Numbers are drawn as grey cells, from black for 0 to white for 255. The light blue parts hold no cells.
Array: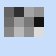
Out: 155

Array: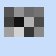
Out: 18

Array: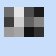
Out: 207

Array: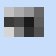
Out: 70

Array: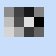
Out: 78

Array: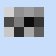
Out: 124

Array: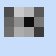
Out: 142
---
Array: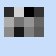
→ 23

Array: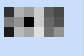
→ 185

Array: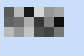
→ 151

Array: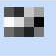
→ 75

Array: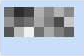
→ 188

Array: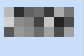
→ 152

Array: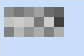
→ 183

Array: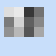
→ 184
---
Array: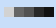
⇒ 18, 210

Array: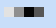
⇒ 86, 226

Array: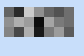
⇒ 110, 132

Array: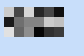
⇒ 16, 225

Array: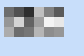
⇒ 90, 172

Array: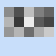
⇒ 100, 150
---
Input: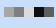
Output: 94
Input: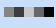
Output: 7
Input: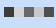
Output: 80
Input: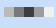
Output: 241
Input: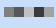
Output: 161
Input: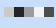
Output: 77
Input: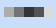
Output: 219
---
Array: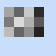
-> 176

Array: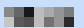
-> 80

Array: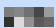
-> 145

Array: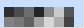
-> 97

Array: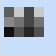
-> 70

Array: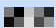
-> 220

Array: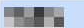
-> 119

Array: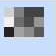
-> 78

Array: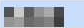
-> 106
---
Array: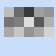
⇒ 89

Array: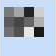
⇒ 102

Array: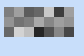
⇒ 159

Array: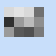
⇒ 187

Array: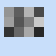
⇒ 128

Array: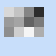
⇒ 99

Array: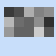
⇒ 142
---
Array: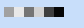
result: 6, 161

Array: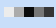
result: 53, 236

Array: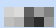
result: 129, 191

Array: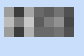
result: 81, 156

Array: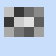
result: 138, 169

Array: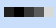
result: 217, 32

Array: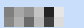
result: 230, 137

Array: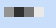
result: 233, 147

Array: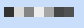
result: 81, 50
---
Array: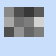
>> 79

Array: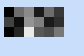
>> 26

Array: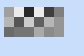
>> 235

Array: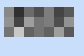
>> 125

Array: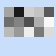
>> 207

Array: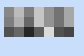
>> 147

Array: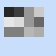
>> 61

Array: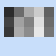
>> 171
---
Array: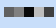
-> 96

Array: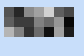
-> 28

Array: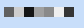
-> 96

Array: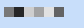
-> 120

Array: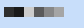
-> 90

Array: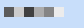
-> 133

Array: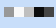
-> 152
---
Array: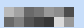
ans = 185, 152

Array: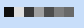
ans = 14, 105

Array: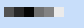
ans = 82, 235

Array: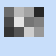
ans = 107, 152

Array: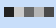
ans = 33, 74

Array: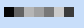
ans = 5, 59

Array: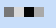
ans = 119, 169
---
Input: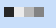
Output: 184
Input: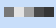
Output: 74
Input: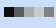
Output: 201
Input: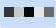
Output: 231
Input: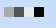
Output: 234
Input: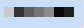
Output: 9
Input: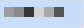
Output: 168
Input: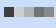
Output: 115
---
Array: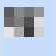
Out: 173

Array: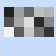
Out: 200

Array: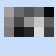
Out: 40

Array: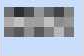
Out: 130

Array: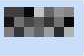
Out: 157

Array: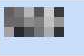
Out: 117
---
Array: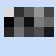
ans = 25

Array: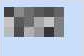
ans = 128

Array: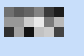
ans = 67

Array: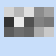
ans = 201

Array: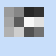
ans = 113

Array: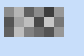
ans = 151

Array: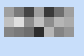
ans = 150

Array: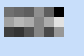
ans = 151
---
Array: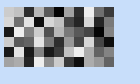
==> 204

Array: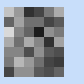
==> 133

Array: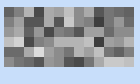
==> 192

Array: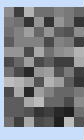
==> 93

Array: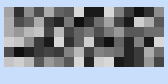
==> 207

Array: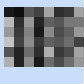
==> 195

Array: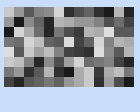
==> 201

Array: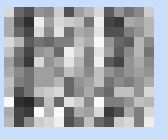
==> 249
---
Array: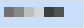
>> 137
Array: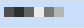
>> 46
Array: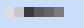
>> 200
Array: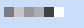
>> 198
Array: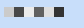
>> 72
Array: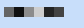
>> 16
